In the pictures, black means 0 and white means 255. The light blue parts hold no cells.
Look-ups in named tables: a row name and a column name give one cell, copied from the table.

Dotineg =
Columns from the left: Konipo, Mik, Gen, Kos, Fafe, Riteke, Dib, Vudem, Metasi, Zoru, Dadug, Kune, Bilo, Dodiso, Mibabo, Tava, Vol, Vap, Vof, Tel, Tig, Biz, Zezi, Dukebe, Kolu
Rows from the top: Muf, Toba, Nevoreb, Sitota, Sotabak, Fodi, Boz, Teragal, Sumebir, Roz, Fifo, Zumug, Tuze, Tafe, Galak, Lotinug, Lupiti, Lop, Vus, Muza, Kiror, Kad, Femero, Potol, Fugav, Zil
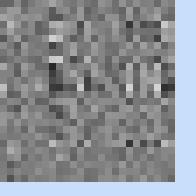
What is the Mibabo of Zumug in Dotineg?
134
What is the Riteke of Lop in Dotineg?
132
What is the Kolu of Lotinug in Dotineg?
124
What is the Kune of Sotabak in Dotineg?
95
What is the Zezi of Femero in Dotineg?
125
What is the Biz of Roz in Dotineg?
108
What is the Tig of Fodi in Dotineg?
101
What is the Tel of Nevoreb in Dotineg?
110
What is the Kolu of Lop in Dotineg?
103
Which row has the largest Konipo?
Tuze

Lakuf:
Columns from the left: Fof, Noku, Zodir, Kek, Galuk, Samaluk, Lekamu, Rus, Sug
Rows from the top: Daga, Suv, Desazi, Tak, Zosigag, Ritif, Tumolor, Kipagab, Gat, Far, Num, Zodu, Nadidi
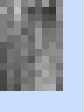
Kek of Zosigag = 93
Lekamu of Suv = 63
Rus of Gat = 132
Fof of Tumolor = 93
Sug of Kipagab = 143
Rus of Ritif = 119
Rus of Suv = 52
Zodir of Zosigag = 140
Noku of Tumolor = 98
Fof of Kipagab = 86
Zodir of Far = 102
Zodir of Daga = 178
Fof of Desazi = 125
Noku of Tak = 112

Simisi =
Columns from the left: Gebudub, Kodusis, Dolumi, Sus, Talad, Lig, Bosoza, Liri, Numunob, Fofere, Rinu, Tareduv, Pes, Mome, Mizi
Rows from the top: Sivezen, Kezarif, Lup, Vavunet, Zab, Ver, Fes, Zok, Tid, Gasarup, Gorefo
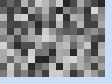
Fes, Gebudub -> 211
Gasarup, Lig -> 99
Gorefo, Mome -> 153
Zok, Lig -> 113
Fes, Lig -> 169
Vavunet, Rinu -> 99
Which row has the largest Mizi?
Zok

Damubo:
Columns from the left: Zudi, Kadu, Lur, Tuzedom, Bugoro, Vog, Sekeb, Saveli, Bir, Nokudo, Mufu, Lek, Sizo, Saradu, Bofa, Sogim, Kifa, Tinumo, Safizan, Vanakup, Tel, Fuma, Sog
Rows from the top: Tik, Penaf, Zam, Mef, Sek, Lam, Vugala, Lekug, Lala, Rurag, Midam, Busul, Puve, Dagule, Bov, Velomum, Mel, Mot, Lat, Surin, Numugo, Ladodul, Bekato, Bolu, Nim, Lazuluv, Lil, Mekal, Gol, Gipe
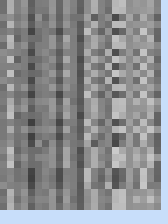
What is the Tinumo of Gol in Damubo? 192
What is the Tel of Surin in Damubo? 193
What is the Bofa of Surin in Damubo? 108
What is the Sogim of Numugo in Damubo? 135
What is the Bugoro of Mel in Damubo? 109
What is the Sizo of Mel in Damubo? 141
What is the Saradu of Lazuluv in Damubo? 129
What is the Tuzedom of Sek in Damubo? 124
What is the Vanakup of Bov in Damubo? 176
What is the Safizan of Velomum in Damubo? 144
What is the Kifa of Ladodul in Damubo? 202
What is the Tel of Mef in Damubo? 149
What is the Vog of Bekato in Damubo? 133
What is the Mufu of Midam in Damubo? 131
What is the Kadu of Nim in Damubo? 132

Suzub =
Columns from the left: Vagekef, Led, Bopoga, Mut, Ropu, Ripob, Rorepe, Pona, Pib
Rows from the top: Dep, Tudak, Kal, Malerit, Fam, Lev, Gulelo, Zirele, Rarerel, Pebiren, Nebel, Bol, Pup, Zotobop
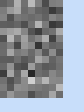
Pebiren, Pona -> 95
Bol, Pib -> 135
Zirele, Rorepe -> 89
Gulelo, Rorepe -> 118
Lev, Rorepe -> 174
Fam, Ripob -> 62
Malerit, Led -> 93
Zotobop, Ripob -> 107
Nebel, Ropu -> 39
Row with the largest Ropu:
Bol

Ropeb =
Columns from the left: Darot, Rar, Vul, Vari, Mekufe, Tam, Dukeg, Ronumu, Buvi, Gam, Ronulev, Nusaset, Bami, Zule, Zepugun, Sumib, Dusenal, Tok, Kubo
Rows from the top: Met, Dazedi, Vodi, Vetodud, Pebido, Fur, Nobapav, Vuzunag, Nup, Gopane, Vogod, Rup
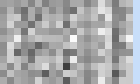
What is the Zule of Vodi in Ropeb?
195
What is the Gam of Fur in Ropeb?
162
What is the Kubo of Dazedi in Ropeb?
158
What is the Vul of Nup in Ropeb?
190
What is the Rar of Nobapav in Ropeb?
218
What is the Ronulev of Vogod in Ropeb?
196
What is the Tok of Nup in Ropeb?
186
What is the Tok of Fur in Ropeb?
192
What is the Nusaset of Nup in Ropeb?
149
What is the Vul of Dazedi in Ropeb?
142
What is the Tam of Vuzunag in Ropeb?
154
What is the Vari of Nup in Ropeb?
171
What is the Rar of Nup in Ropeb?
208
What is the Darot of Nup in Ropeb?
164
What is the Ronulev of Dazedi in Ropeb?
112
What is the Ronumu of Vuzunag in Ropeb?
141
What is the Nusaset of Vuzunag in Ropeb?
170
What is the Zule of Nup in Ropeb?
153
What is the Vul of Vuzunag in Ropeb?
103

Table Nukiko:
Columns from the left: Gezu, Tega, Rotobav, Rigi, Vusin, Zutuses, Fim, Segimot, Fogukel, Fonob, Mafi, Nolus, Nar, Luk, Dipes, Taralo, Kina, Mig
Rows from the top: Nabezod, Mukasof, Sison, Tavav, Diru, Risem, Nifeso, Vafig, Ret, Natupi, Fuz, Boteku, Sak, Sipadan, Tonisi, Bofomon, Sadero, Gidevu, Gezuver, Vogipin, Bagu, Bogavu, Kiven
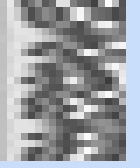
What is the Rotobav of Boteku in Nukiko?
196
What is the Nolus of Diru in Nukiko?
82
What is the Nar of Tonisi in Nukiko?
124
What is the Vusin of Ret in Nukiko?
227
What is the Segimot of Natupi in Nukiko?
88
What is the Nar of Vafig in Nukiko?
246
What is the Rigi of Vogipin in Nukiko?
156
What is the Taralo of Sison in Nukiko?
98
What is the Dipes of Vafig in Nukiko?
156
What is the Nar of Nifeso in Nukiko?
81
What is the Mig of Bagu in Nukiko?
75
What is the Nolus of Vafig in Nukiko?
181
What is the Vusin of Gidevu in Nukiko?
223
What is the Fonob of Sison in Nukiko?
116
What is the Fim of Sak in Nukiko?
101
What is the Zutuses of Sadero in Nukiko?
112
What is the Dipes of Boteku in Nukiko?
91
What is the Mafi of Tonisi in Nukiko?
237
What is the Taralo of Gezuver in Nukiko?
147

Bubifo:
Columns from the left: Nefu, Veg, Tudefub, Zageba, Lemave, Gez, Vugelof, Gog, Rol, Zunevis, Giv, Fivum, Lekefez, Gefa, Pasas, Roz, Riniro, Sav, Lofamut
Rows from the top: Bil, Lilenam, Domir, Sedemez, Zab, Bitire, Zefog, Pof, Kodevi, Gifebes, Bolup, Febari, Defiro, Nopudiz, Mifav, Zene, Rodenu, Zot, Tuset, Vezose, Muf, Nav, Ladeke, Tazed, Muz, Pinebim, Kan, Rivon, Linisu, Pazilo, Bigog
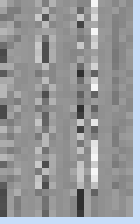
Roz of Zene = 146
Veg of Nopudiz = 139
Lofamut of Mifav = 136
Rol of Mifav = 149
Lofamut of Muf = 149
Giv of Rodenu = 134
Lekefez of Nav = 135
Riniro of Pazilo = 155
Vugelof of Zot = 100
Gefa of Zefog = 211
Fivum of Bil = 135

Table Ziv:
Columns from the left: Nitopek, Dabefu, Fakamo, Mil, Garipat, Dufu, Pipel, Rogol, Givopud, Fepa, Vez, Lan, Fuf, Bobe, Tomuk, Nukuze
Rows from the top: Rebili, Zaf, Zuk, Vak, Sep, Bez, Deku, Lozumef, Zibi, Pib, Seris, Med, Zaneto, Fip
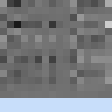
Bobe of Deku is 100
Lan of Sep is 131
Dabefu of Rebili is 65
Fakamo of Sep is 138
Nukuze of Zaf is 113
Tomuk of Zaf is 111
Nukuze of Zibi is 139
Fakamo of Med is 94
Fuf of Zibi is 118
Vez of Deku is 130
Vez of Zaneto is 109
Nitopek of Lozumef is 97
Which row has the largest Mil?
Bez

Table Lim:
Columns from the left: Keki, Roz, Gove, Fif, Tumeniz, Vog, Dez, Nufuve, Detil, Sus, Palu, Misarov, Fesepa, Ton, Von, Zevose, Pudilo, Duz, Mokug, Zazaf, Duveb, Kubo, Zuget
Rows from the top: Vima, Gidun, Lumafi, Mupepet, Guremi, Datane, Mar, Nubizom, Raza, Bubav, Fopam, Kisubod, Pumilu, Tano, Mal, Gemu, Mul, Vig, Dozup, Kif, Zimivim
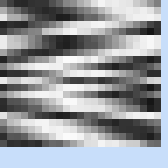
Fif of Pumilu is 90
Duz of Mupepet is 187
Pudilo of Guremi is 134
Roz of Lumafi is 174
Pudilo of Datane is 157
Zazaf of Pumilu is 69
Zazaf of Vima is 204
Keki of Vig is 142
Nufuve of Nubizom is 54
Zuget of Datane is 235

